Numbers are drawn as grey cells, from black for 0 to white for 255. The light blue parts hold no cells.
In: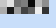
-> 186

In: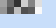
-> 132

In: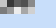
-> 81

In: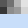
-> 182

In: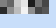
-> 114

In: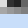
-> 35

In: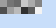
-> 170

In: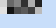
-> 173

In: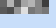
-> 132

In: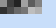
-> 92
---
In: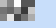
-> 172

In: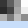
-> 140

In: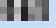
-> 78

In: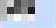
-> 235

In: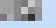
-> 148

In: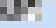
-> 182

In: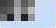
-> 148

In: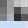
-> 89

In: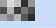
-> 47
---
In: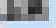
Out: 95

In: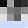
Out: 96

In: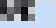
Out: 218

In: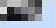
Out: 18

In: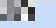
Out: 81

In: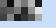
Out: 28
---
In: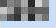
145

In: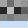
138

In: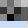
139

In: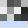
111

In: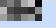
157

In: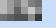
113

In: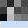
10
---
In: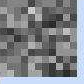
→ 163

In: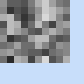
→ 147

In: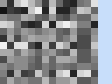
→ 127

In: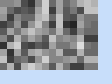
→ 194

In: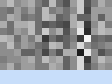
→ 125

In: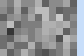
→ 110

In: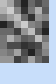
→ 133
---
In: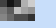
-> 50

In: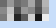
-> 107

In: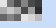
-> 74

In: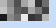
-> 80

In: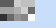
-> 206

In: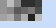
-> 136
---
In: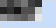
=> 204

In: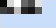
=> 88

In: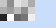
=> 211

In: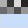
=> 150

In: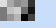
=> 19

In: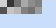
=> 155
